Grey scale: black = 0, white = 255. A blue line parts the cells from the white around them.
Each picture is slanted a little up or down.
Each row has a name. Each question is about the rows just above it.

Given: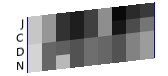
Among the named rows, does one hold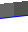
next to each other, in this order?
yes
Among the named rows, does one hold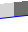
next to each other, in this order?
no
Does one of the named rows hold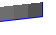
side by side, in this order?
yes

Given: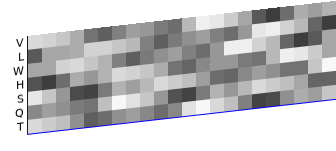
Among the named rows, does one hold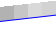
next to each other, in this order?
no
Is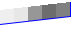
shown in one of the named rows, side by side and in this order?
no
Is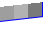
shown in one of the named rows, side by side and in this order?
no
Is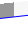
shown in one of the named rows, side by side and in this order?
no

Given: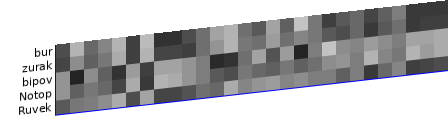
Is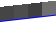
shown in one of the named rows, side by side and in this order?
no
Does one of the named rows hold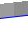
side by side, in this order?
yes
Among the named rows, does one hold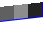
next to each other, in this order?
no
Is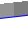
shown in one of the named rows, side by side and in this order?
yes
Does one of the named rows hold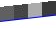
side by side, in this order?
no

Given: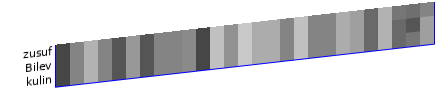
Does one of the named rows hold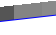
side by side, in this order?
yes
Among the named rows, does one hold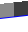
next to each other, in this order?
no
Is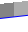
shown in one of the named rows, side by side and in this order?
yes
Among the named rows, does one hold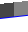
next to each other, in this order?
yes
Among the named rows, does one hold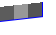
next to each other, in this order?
no
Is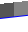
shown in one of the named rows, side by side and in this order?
yes
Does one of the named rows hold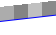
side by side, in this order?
no

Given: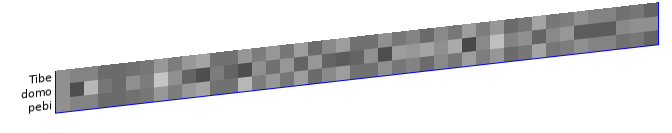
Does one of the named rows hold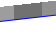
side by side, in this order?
yes
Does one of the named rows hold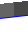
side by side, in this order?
no
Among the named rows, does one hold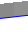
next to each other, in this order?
yes
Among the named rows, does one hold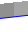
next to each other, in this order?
no
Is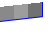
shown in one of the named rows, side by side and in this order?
yes

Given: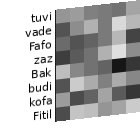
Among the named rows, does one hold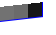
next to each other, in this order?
no
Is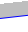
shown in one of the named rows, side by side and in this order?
no
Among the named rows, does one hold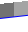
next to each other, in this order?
yes
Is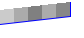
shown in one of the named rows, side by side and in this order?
yes
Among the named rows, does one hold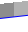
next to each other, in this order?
yes

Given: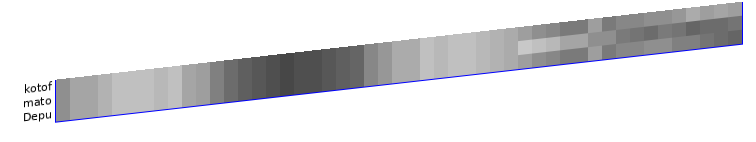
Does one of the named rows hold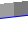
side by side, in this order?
yes
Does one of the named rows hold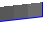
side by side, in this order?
no
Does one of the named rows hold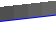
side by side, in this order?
yes
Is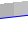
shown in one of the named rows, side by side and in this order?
yes
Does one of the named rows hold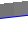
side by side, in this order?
no
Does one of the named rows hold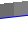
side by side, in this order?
no
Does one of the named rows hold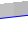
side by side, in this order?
yes

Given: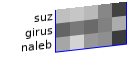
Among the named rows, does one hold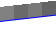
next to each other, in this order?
no
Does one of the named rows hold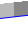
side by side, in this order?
yes
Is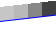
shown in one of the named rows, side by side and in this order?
yes
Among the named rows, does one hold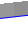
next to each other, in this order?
yes
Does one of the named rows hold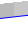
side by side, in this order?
no
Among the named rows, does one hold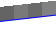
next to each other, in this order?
yes
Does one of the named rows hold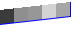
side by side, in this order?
no

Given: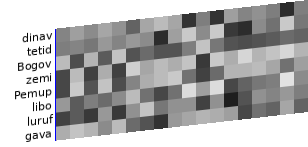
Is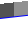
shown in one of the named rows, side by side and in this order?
yes
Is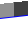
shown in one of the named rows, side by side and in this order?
yes
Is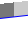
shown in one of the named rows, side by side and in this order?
no

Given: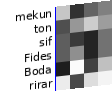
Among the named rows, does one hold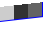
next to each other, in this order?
no
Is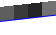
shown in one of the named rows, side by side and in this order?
yes
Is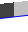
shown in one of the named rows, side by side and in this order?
yes
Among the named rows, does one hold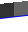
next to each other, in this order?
yes
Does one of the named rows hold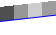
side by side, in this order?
yes
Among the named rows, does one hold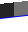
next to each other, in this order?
yes
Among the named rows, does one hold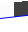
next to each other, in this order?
yes

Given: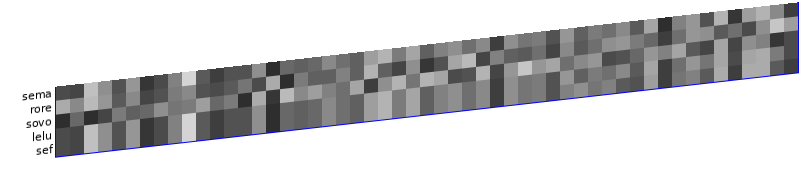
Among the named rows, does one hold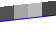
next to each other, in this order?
yes
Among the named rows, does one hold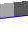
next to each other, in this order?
yes
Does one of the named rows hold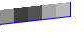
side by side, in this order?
no
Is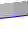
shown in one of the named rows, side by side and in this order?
yes
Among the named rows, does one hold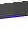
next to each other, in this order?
yes
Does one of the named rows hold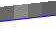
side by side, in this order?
yes
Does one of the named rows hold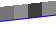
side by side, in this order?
no

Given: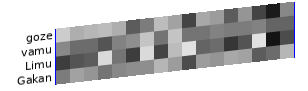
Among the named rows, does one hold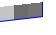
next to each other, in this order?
no
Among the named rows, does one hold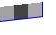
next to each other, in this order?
yes

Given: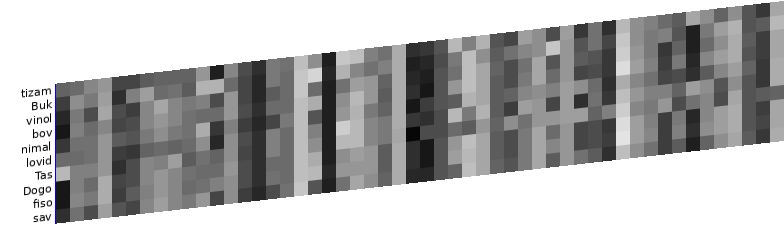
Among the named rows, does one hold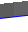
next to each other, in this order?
yes
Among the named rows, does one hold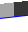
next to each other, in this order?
no

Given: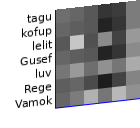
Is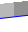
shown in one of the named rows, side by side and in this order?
yes
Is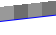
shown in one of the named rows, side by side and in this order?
yes
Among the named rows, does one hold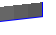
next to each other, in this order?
yes
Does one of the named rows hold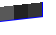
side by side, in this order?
yes
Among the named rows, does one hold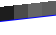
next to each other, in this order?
no

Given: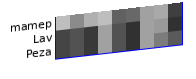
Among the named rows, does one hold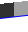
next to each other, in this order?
yes
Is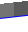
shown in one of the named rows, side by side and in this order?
no
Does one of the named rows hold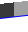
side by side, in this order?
yes
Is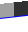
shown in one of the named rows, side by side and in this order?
no

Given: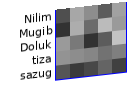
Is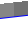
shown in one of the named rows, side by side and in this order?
yes
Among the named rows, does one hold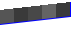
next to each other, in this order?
no
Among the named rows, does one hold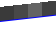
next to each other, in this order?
yes
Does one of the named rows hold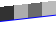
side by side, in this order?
yes

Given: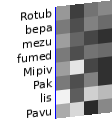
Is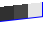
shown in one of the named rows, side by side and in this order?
no
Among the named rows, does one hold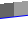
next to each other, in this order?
no
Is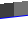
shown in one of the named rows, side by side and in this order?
yes

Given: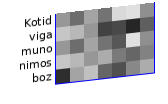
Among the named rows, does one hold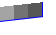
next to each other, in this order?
yes
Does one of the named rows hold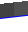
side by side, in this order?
no
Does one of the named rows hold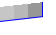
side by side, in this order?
yes
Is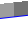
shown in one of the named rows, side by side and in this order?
no

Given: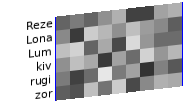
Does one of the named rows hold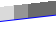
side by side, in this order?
yes
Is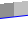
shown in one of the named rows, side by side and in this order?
yes
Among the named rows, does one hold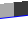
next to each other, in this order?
yes
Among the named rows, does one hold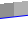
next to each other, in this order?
yes
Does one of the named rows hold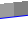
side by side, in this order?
no
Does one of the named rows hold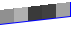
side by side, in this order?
no

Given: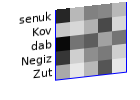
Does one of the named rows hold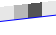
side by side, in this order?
yes
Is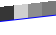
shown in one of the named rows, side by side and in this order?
yes
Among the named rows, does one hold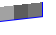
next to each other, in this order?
no
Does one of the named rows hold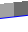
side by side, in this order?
no

